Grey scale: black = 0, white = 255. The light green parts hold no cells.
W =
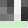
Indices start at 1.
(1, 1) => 102
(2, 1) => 132
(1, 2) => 65

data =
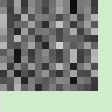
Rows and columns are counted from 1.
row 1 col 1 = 108
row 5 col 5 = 76
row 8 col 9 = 60
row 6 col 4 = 98
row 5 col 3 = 39
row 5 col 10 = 108
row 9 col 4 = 136
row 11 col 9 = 53
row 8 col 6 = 107
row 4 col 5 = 160
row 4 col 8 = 130
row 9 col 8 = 95
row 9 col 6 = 109
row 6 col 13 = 64
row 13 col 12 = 90
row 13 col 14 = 54
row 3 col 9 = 75
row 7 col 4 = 116
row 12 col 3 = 158
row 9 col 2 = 108
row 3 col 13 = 133
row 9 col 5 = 66
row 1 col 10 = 130
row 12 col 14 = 57
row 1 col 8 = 111
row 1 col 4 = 53
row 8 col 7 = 135
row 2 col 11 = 18
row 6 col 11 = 100
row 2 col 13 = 139
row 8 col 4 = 110
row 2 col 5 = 145
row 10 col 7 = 54
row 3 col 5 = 84
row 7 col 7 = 38
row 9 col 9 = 66
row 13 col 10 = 118
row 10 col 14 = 77
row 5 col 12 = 62

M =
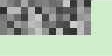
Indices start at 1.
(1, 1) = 151
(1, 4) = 168
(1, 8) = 108
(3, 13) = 159
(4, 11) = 204
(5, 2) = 145
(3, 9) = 102
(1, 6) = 124
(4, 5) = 188
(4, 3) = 161
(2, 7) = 146
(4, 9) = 81
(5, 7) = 149
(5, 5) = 157
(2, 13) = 132
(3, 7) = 71
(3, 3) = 105
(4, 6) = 176
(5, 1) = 124

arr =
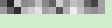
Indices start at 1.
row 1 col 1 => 108
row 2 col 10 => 177
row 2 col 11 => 238
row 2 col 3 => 46
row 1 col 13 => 101
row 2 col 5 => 206
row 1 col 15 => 163
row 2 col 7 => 161
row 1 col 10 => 150

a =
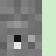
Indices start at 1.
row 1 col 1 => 126
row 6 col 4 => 111
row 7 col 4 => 122
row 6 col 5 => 166
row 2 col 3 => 111
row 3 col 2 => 107
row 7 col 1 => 95
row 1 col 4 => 125
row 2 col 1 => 130
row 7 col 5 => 97
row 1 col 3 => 104
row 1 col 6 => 105
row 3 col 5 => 112
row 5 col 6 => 109
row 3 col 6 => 125

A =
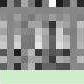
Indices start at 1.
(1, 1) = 33
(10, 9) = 82
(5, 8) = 81
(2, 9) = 133
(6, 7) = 160
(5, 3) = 153
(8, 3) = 31
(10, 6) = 55
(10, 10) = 79
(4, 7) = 122
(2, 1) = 137
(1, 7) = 127
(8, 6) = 55
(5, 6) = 196
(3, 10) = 152
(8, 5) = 182
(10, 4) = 138
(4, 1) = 185
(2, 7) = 132
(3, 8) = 157
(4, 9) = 174
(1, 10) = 67
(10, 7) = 101
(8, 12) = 137
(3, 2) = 134
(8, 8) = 85
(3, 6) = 147
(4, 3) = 140
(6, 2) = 134
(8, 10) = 54
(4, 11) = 133
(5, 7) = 171
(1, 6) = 34
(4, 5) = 163
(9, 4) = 116
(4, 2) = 135
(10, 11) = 138

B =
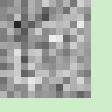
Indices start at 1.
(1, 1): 122
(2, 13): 147
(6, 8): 239
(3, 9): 165
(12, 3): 211
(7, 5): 147
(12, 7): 153
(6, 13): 165
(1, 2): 130
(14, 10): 154
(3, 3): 189
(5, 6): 203
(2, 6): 153
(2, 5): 174
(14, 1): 180
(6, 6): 151
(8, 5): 196
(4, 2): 156
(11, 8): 153
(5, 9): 177
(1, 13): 181
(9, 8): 137
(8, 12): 172
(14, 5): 174
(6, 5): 152
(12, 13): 158
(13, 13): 174
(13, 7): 161
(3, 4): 104
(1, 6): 152
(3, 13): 129
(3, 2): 125
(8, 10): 125
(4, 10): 192
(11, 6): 191

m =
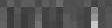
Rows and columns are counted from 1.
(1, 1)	76
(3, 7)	66
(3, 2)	63
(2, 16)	83
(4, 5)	73
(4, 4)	61
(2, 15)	75
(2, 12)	76
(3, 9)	66
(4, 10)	92
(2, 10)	82
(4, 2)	61
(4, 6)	114
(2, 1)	92
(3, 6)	102
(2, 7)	67
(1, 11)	77
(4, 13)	65
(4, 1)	99
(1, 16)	75
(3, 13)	68

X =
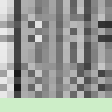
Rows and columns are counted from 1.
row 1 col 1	233
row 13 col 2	225
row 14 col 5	163
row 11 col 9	132
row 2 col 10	180
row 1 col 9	119
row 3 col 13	70
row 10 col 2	167
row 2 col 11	105
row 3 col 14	150
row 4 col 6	224
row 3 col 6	142
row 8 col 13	81
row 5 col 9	119
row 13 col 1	160
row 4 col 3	88
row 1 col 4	175
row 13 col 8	169
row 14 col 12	191
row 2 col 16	139
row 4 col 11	184
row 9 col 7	140
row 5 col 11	97
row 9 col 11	105
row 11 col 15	67
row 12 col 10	181
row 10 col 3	58
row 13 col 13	132
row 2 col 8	162
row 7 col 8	163
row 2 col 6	115
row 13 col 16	98
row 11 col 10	153
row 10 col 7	148
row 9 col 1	233
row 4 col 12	176
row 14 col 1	232
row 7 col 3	65

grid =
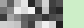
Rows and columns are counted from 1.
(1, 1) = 161
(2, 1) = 112
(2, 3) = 237
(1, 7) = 211
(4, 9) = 32
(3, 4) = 95
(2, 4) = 217
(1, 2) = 94
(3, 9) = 86
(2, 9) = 39

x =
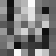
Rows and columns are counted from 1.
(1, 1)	141
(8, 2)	71
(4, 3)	157
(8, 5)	67
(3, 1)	123
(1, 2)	14
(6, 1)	118
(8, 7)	195
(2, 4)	199
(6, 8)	99
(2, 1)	163
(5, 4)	212
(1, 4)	182
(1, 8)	102
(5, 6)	185
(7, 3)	15
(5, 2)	56
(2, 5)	225
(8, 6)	227
